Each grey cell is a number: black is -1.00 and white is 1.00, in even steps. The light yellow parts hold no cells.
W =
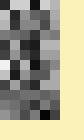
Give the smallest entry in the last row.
-0.96
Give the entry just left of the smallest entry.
-0.04
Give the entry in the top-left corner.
-0.69
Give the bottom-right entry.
-0.49
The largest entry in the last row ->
0.15
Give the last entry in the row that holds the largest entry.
0.05
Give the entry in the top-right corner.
0.42
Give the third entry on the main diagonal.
0.05
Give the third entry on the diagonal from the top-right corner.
0.05
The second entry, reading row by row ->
0.62
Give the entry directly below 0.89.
0.52
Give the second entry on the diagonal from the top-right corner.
-0.31
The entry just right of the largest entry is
-0.59
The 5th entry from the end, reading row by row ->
-0.04
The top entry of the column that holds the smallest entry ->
0.62
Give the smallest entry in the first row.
-0.87
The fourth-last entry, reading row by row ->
-0.41

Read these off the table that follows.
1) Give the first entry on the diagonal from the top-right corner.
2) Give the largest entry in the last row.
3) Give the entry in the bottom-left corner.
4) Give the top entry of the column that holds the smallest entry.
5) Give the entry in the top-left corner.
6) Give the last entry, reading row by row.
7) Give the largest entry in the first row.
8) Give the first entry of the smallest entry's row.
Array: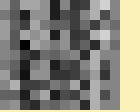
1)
0.04
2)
0.38
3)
0.04
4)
0.30
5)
0.22
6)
0.04
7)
0.64
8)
0.04

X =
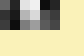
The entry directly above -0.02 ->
0.42
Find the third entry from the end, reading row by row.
0.23
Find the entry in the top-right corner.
-0.71
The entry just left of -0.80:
-0.61
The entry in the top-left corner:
-0.21

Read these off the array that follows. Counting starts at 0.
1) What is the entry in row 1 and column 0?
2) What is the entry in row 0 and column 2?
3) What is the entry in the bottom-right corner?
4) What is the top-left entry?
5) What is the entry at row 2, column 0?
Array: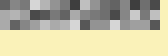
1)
0.33
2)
-0.05
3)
-0.32
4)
-0.22
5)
0.33

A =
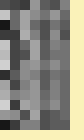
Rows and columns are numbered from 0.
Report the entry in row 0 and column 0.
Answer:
-0.37
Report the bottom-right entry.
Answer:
-0.28
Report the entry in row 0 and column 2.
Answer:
-0.54
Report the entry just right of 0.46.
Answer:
-0.46
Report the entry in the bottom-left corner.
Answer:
-0.82
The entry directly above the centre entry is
0.28
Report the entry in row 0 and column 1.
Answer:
-0.46
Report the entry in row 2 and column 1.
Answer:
-0.18
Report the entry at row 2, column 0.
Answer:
-0.82
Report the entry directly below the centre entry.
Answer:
0.00
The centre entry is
0.18
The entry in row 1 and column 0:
0.54
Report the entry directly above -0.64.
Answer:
0.63
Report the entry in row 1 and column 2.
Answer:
0.28
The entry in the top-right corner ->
0.00

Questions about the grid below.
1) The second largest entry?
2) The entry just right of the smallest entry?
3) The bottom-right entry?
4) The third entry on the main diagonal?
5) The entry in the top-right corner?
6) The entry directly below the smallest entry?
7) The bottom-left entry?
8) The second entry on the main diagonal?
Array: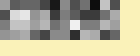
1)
0.80
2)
0.53
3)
-0.20
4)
0.53
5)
-0.38
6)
-0.54
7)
0.16
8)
0.71
